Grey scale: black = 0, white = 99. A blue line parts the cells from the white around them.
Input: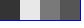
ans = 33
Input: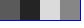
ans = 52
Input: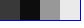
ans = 91
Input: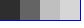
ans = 83
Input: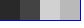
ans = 72
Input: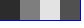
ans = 31
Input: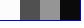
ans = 4
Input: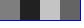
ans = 39
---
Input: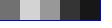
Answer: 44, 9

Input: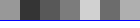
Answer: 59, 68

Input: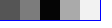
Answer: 33, 94

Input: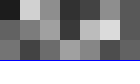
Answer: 11, 38

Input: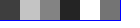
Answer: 24, 45

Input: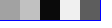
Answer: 63, 36

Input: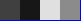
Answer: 25, 54

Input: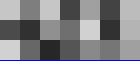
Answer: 77, 62

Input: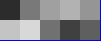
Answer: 17, 37
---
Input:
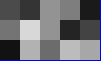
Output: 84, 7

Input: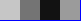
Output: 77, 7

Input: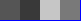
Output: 77, 22

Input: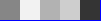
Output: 94, 20

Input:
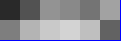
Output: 82, 16

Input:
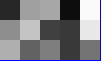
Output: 97, 5
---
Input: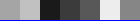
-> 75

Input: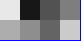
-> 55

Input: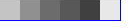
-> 56

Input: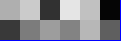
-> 48

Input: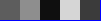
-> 55

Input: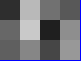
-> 52

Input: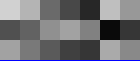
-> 47

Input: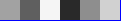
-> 37

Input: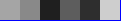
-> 53

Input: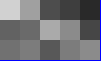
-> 48
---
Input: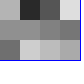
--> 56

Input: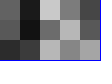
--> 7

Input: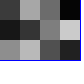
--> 20

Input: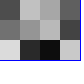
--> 58

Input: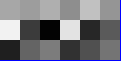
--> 23

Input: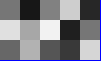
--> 65

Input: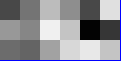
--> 52

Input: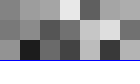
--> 54
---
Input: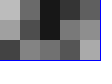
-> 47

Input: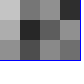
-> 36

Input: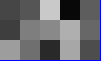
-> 68

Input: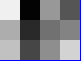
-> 44

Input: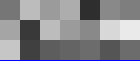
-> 84

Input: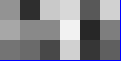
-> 15

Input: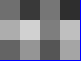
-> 49

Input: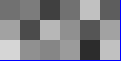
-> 33

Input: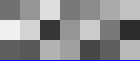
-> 47
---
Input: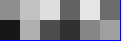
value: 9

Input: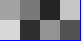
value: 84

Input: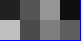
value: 74

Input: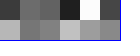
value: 71

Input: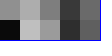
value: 4

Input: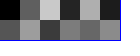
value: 33

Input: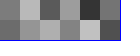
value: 42

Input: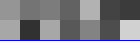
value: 65

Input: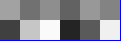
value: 25

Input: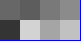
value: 20
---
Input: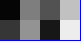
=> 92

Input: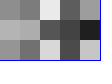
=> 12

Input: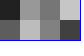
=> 25

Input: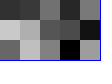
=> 7

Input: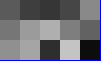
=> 38

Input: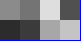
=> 76

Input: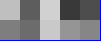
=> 52
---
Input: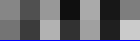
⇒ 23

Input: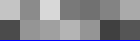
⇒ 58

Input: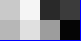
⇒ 87

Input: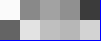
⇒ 88

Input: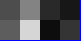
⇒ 83

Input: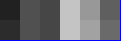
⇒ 31

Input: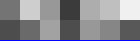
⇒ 41

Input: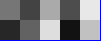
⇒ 38

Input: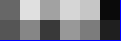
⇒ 52
